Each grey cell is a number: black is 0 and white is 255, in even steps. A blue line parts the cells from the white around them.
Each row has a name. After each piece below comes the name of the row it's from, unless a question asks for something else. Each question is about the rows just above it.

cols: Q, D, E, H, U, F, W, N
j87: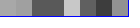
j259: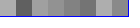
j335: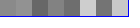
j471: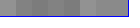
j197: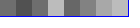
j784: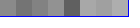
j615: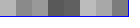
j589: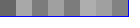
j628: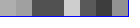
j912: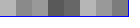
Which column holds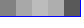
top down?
F
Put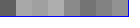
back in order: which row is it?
j784

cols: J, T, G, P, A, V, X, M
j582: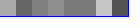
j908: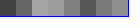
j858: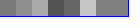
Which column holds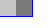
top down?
X
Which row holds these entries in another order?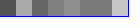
j582
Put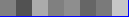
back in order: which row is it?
j858
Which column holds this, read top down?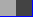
J
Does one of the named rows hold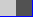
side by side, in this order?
no

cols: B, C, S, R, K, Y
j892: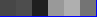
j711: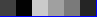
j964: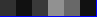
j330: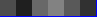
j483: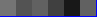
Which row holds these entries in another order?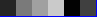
j711
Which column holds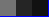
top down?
Y
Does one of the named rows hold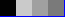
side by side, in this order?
yes
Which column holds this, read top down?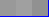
R
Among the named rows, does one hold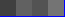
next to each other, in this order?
no
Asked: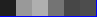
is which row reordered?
j892
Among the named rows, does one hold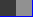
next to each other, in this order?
yes

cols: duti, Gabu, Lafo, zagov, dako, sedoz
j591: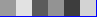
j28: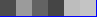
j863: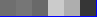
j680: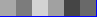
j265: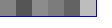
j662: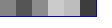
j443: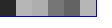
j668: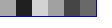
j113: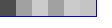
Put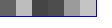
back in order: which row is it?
j28
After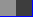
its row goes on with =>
[211]

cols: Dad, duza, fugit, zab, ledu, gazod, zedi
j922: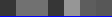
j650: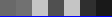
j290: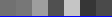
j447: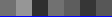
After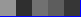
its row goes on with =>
[87]
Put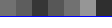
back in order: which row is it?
j447
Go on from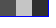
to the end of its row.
[25]

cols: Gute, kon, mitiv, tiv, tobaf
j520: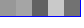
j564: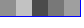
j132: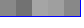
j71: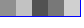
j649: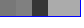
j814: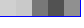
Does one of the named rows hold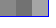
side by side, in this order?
yes
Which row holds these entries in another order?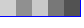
j814
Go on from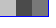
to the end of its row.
[159]
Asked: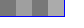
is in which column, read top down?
tiv
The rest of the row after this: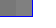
[ 54 171 171]
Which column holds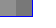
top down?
Gute
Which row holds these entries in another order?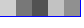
j71

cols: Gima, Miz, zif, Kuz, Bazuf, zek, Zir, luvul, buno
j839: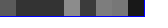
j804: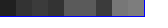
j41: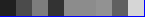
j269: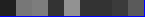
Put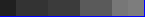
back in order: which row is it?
j804
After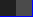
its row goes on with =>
[125  51 140 140 146  96 214]
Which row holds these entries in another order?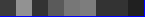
j269
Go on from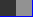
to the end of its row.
[51 51 59 90]
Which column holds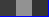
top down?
Zir

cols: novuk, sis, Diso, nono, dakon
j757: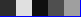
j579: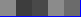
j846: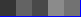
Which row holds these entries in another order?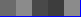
j579
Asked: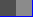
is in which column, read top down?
nono
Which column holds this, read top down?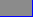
nono
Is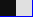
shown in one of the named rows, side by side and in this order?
no
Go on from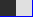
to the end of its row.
[ 15  79 159]
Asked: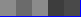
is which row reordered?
j579

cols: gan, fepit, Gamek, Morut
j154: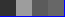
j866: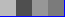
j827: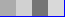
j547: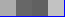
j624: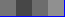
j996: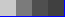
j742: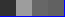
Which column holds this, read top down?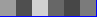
fepit
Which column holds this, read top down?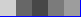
fepit
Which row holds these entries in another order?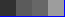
j154

